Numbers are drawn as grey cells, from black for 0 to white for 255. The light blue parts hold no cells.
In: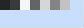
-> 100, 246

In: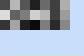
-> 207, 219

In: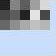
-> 34, 227

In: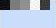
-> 144, 243

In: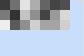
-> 143, 238

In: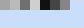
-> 207, 207

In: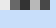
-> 51, 234

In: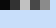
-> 193, 193
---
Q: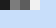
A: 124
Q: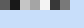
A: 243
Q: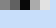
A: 8
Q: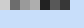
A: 34
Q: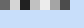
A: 236
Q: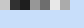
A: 110
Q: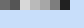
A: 167
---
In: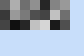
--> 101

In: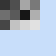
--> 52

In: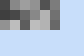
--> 72

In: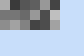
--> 173

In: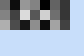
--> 111

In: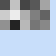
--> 79

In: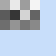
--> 169

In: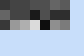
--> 56
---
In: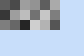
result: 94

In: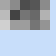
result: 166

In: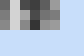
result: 103

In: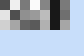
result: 79

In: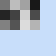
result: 117

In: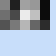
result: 132

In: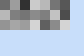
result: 108

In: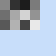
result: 135

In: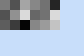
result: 123

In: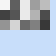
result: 245
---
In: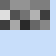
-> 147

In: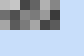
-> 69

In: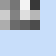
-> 243

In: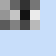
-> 50

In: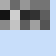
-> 150

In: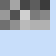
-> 70

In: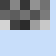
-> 53

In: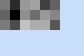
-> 153
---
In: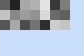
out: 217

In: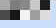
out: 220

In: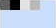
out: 184

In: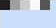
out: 203

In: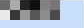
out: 170

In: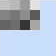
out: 194

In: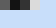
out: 93

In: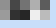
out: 187

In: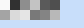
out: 229
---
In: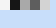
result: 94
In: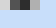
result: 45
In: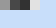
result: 50
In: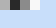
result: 139
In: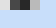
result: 40
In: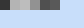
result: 80
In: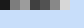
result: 136
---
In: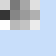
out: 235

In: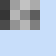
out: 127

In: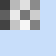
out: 129

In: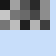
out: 61

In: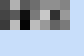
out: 122

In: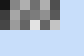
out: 196

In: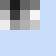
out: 197
